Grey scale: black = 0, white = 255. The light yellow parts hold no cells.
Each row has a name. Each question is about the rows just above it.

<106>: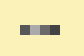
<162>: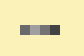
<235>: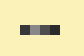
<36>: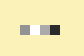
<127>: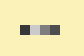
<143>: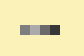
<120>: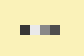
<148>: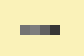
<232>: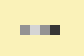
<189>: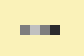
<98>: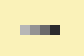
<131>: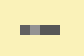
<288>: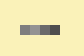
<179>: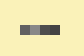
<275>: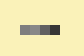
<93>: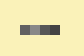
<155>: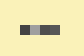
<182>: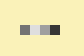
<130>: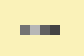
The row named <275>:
[126 136  97  55]
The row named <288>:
[126 147 106  78]

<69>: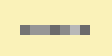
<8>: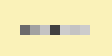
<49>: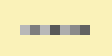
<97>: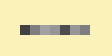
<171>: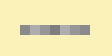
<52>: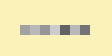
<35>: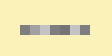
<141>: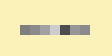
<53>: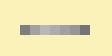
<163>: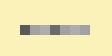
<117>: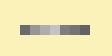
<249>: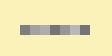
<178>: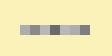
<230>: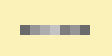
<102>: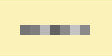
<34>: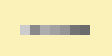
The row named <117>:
[107 150 173 195 126 116  98]
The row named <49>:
[184 126 184  89 173 138  98]
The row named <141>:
[126 138 161 204  77 150 138]

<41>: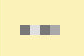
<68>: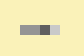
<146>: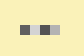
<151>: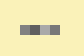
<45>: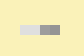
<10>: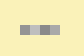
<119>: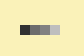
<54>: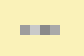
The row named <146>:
[ 96 211  84 179]
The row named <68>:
[148 148  96 201]
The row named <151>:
[129  96 169 120]
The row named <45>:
[223 223 157 148]
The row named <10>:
[148 190 138 169]
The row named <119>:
[ 49 108 129 190]

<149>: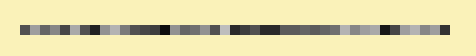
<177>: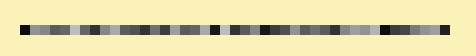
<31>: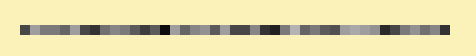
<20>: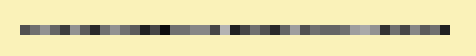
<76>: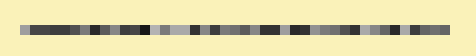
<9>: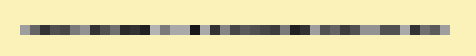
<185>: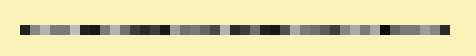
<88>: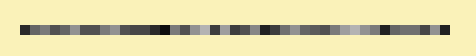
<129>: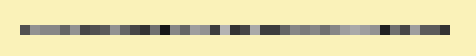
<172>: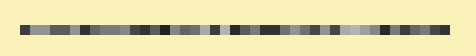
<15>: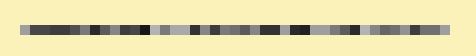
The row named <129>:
[ 81 146 134 134 101 146  71  81  91 146 101  71  51 112  24 134 101 158
 146  61 179  51  71 169  61  61 101 134 122 134 112 134 158 169 158 146
  33 112  71 158  91  91  51]
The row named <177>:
[ 13 146 134  91 101 189 101  51 134 169  91  81  51 112  61 158  91 101
 169  24 189  51  91 134  24  61  81 146  91 112  91  51 134 158 146 179
  13  61  71 122 146 158  33]
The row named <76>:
[158  71  71  61  61  81 122  42  91 134  61  71  24 179 122 169 169  51
 134  61 122 112  91 134  51  51 158  42  51 146 122 112  81  51 169 134
 101  42 169  61 101 112 101]
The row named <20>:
[ 81 112 146 101  61 146  91  42 112 146 112  91  33  71  13 112 112 134
 134  71 179  33  71 112  81  42 101 158  81 112 101 101 112 158 169 146
  51 112  71 134  91 112  33]
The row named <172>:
[ 61 146 146  91  91 146  51 101 122 122 134  71  51  91  33 134 101 112
 169  61 179  42  91 122  51  51 112 146 112  71 146  71 169 179 158 134
  42 122  61 101 122  71  51]

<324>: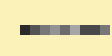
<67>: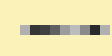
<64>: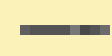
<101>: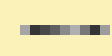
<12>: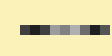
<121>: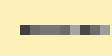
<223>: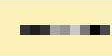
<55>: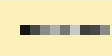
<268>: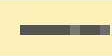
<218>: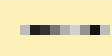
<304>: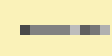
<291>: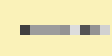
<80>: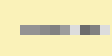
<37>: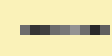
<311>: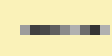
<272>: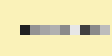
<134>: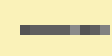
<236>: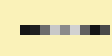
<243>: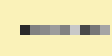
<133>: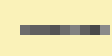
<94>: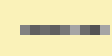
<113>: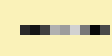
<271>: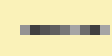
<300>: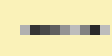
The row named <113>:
[ 42  21  64 176 156 209 119  10  73]
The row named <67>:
[176  53  64  96 156 188 138  42 176]
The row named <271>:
[147  64  84  96 119 165 108  64 165]
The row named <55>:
[ 21  73 138 176 119 200  64  73 138]
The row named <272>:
[ 32 147 165 176 138 230  64 138 188]

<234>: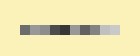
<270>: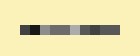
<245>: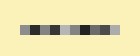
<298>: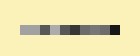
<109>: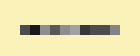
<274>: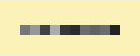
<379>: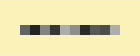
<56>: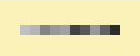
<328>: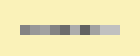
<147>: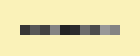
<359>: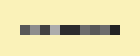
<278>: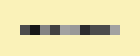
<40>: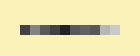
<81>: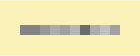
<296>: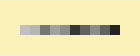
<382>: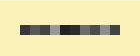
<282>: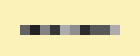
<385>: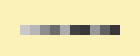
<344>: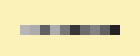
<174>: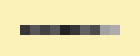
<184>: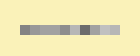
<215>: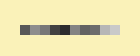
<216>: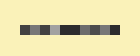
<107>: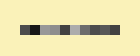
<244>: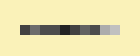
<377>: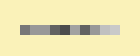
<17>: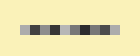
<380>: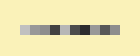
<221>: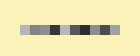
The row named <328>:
[131 152 161 131 108 172  98 161 192 192]
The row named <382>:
[ 55  88  66 152  35  44 108  76 141  66]

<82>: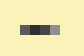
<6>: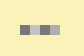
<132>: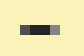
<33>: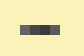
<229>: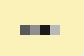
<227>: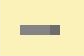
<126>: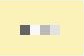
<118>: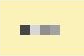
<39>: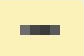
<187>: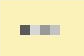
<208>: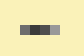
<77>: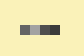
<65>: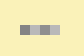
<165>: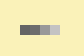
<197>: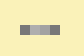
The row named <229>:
[ 90 143  27 185]
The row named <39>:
[109  70  59  90]

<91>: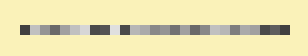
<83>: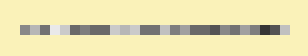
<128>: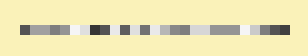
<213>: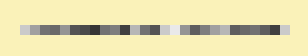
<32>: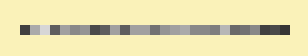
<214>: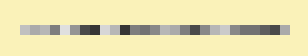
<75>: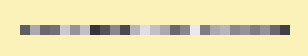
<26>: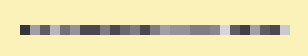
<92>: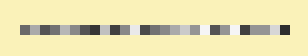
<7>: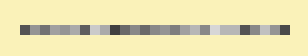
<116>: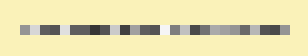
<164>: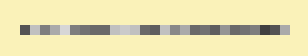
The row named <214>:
[192 170 182 126 223 148  74  54 214 182  54 126 114 136 182 170 126  74
 136 182 202 136 114 114  94  74 170]
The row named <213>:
[202 160 114 105 148  84  74  54 114 126  64 182 114  84 202 233 148  94
 126 160 182  94 105 114  94  64 202]
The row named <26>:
[ 54 160  94 182 114 148  74  74 126  74 105 126  74 126 160 148 148 126
 126 136 214  94  64 160  94  74 202]
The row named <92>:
[105 170  84 114 182 136  84  54 192  64 136 233  74 114 136 170 202 148
 245  84 148 245  64 148 148 214  45]

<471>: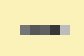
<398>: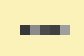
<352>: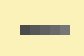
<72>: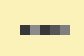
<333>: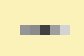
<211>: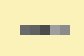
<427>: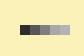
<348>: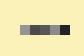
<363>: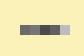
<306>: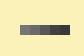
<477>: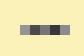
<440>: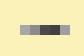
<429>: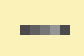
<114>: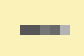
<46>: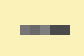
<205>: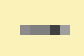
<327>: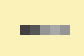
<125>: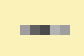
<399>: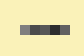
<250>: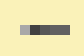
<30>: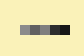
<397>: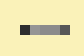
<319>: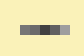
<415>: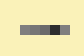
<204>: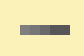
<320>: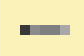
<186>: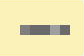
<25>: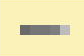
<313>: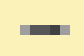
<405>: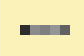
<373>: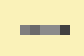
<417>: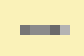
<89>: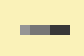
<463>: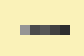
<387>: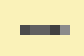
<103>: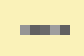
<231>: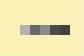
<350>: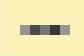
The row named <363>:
[106 118  75  97 188]
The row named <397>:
[ 45 149 139 139  87]
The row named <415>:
[127 118 106  45 127]
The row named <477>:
[149  75 118  56 139]
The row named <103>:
[149  97 106 158  97]

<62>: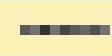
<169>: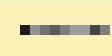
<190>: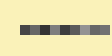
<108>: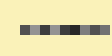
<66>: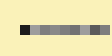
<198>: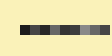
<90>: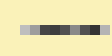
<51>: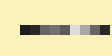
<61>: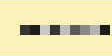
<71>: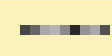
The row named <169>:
[ 28 147 114  91 126 157 157  70 126]
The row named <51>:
[ 28  40 103 114  91 220 168 103  40]
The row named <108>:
[ 81 147  61 147  61  40 126  81 114]
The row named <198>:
[ 28  70  40 103  52  61 137 103  70]
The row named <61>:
[ 52  28 199  52 190  91 137 180  28]

